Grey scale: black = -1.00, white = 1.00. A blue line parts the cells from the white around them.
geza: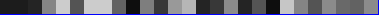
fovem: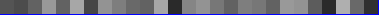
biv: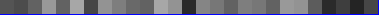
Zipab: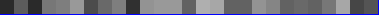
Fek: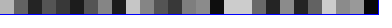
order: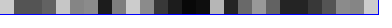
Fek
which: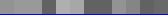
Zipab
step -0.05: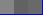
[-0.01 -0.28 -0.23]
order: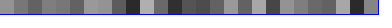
fovem
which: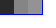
fovem
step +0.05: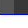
[-0.29 -0.51]

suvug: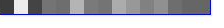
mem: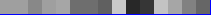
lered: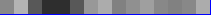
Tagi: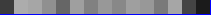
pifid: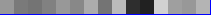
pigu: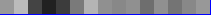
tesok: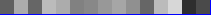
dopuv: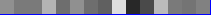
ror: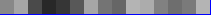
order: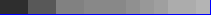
lered
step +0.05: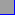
[0.30]
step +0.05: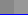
[0.12 0.24]
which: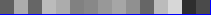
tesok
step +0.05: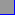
[0.24]
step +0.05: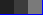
[-0.69 -0.48  0.01]

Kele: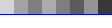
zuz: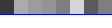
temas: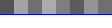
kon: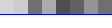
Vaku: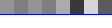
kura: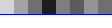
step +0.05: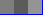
[ 0.04 -0.24  0.21]
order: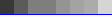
Kele
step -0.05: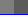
[-0.06 -0.34]
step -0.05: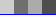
[ 0.56 -0.18  0.29 -0.44]
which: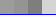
zuz
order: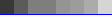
zuz
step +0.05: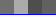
[-0.08  0.39 -0.34 -0.19]

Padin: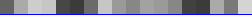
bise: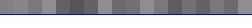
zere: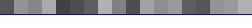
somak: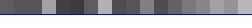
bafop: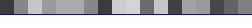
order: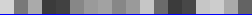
Padin
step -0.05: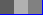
[-0.32  0.34 -0.04]
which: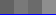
bise
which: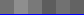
bise

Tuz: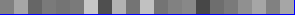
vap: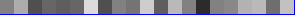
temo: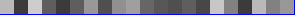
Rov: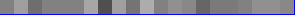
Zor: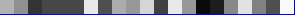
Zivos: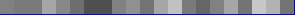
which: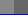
Rov
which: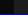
Zor
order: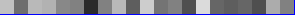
vap
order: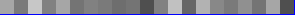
Zivos
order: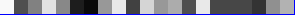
Zor
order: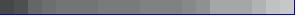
Tuz

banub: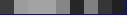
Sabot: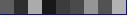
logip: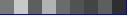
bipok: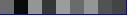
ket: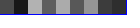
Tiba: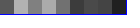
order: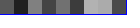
Tiba
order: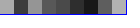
ket
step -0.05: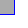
[0.29]
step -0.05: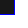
[-0.86]
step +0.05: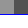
[ 0.22 -0.31]
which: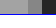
banub
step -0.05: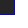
[-0.75]

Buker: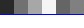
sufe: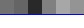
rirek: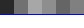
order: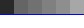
rirek
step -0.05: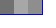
[-0.16  0.26  0.06]
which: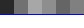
rirek

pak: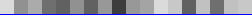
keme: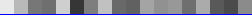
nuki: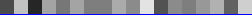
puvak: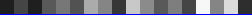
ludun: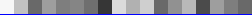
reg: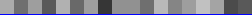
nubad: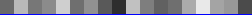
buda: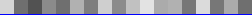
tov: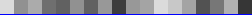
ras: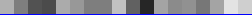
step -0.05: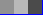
[ 0.09  0.40 -0.46]
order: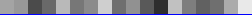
nubad
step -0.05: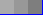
[ 0.29  0.14 -0.06]
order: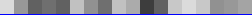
pak
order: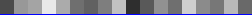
nubad
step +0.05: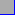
[0.39]
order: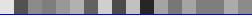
nuki

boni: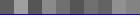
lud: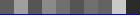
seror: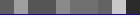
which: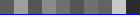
lud
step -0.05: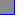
[0.03]
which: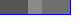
seror

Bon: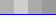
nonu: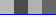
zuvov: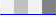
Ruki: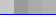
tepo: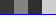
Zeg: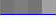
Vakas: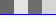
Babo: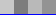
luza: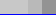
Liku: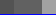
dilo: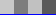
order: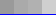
Bon
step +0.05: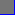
[-0.03]

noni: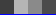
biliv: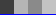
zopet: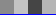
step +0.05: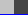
[ 0.58 -0.41]
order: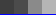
noni
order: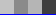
biliv

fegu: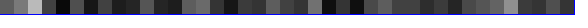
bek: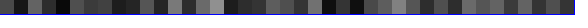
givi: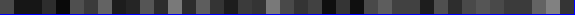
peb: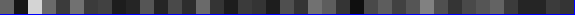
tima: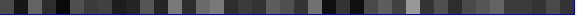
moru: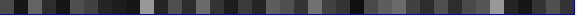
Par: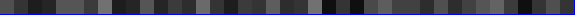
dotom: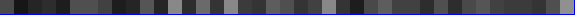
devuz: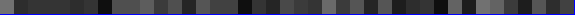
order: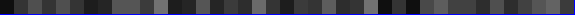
Par
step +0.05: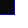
[-0.88]
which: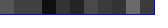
devuz
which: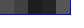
dotom
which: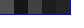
fegu

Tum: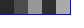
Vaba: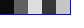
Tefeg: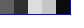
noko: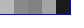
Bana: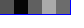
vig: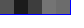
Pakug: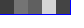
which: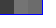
vig
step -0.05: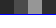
[-0.73 -0.46  0.13 -0.68]
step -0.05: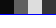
[-0.96 -0.30  0.68 -0.63]
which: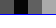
Bana
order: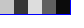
Vaba

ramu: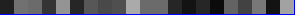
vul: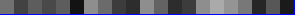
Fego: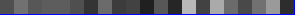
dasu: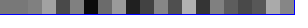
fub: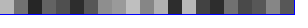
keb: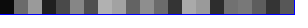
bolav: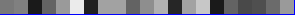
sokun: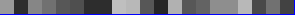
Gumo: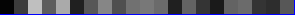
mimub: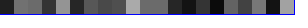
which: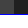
Fego
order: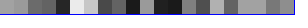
bolav
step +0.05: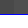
[-0.38 -0.33]
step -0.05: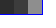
[-0.70 -0.58  0.06]
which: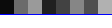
dasu
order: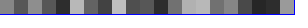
fub

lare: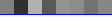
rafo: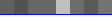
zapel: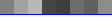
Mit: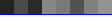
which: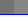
lare
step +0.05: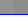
[0.20 0.15]
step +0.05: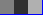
[ 0.05 -0.57  0.43]

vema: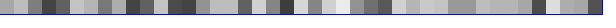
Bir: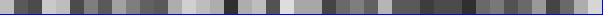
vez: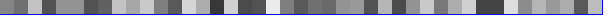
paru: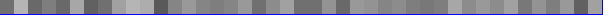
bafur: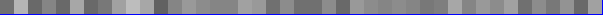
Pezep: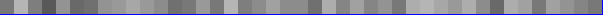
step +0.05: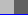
[ 0.53 -0.19]
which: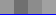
paru
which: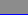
Pezep
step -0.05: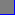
[-0.06]
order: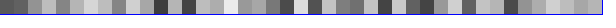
vema
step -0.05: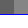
[-0.29 -0.01]
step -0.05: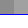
[0.05 0.21]

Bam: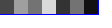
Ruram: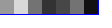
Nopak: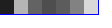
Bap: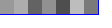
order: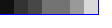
Ruram
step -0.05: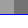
[ 0.20 -0.15]
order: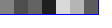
Nopak

